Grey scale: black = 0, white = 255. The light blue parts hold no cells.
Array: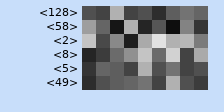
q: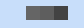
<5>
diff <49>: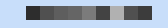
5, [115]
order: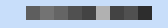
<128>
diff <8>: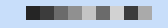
8, [67]
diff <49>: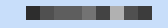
4, [101]
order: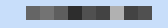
<128>
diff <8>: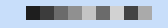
1, [37]

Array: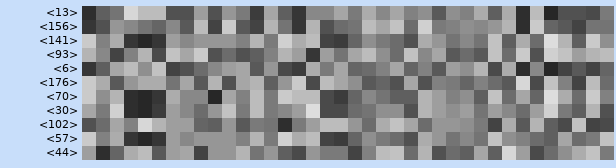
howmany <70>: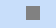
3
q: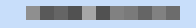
<176>
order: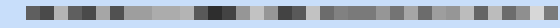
<102>
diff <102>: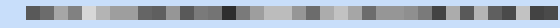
1, [81]
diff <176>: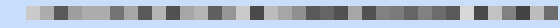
4, [150]

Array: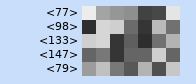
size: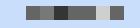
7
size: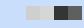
4
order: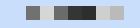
<98>
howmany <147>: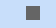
4
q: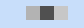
<79>
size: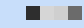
4

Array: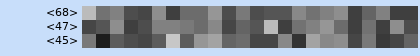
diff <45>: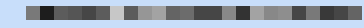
4, [77]
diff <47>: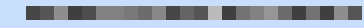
24, [77]
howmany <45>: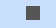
0
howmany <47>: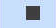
4
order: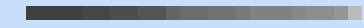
<47>
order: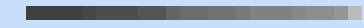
<68>

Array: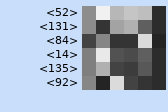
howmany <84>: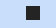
1
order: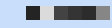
<92>

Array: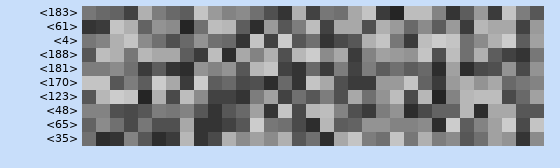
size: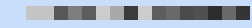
16
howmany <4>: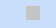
4
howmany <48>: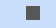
5

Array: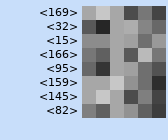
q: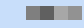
<82>
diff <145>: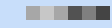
4, [76]
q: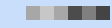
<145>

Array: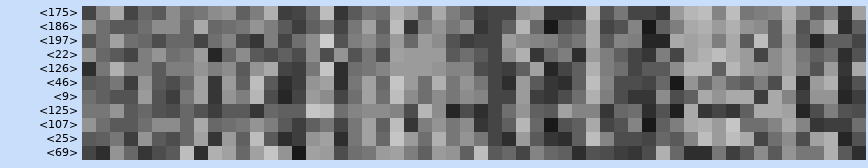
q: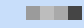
<25>
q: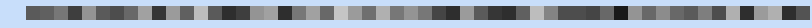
<46>
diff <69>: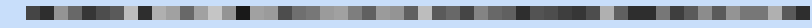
43, [104]
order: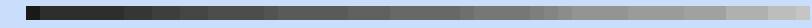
<46>
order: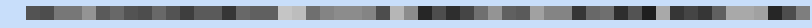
<125>
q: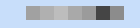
<22>

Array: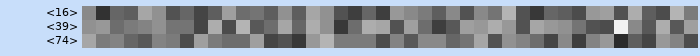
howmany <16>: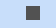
5
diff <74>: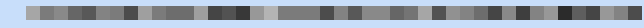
3, [131]
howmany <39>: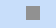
4

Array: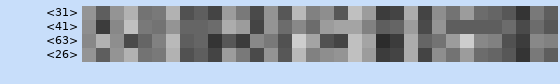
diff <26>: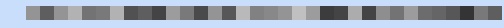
18, [142]
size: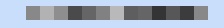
13

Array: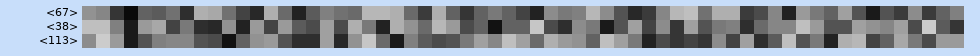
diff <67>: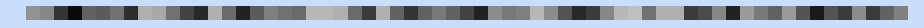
55, [160]
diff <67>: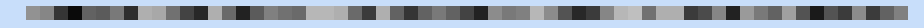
7, [113]
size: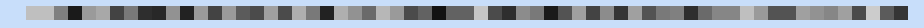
63
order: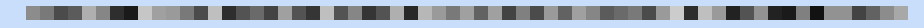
<113>
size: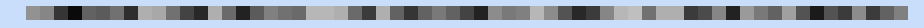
63
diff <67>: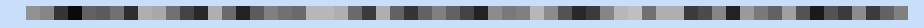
30, [121]

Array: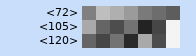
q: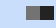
<105>
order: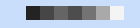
<105>

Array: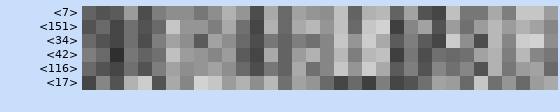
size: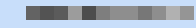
12
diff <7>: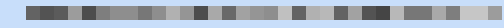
27, [192]
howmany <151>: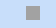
2
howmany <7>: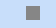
0
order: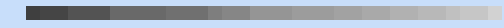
<151>
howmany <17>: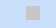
2
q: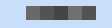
<116>

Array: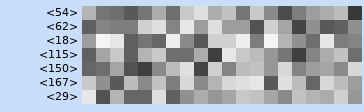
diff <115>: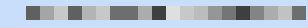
11, [231]
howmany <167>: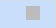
3

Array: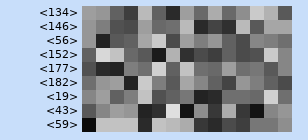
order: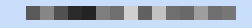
<177>
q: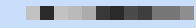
<59>
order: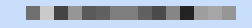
<182>

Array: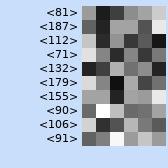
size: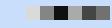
6
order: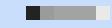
<155>
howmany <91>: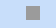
2
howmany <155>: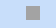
3
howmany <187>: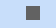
1
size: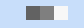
3
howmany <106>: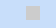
0

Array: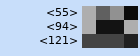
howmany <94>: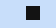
2
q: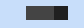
<121>
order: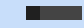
<121>
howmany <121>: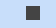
3

